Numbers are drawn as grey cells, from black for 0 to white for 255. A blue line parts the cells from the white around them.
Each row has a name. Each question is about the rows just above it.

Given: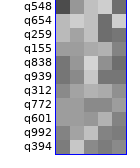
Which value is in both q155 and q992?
[131]
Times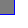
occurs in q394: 2
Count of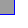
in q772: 3
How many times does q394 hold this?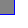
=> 0
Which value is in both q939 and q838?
[118]
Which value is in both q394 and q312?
[138]

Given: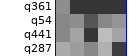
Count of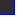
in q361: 0
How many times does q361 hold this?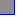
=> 1
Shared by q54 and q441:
[135]

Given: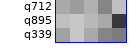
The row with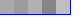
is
q712
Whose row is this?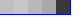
q895
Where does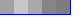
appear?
q339

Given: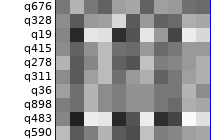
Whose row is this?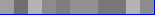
q36
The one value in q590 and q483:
[134]
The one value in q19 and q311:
[153]
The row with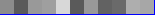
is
q328
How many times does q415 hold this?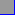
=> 3

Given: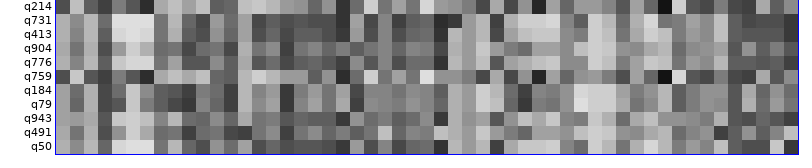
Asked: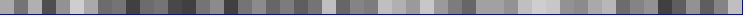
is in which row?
q491
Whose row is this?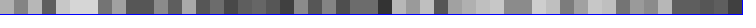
q776
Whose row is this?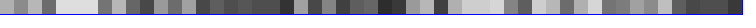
q731
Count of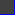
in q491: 4

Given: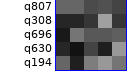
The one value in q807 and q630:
[68]
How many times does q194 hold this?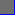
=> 0
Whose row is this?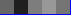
q194
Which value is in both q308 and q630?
[38]

